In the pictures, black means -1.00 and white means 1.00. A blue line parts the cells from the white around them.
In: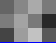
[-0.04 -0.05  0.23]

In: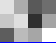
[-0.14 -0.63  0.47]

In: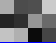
[0.59 0.18 0.38]

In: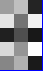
[-0.72 -0.10 -0.75]

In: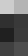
[ 0.41 -0.62]

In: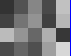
[ 0.51 -0.50 -0.19 -0.21]

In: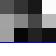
[ 0.97 -0.45 -0.95]

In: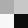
[0.56 0.94]

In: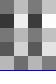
[ 0.54 -0.53  0.44 -0.32]
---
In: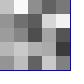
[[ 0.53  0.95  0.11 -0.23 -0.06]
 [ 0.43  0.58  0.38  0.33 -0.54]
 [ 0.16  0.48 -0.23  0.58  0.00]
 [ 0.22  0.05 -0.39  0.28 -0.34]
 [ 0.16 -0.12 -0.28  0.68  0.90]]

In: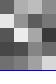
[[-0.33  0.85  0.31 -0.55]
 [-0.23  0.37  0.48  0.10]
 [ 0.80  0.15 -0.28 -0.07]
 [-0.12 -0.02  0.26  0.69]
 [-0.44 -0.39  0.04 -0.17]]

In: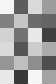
[[ 0.00  0.55 -0.16 -0.21]
 [ 0.17  0.50  0.11 -0.38]
 [ 0.65 -0.10  0.82 -0.49]
 [ 0.92 -0.27  0.70  0.22]
 [ 0.70 -0.33  0.60  0.34]
 [ 0.82 -0.55  0.92  0.28]]

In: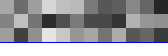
[[ 0.02  0.50 -0.09 -0.65 -0.37 -0.04 -0.43 -0.43 -0.59  0.40  0.18  0.13]
 [ 0.30 -0.15  0.24  0.67  0.50  0.45 -0.04 -0.32 -0.26  0.07 -0.20 -0.71]
 [ 0.24 -0.49  0.13  0.79  0.56  0.18  0.30 -0.09  0.35 -0.32 -0.20 -0.54]]

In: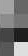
[[-0.31  0.73]
 [ 0.09 -0.08]
 [ 0.29 -0.20]
 [-0.47 -0.76]]

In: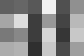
[[ 0.30  0.73 -0.52  0.19 -0.47  0.45]
 [ 0.35  0.40 -0.63  0.57 -0.42  0.24]
 [-0.05  0.07 -0.52  0.67 -0.58  0.57]
 [-0.25 -0.20 -0.31  0.89 -0.37  0.13]]
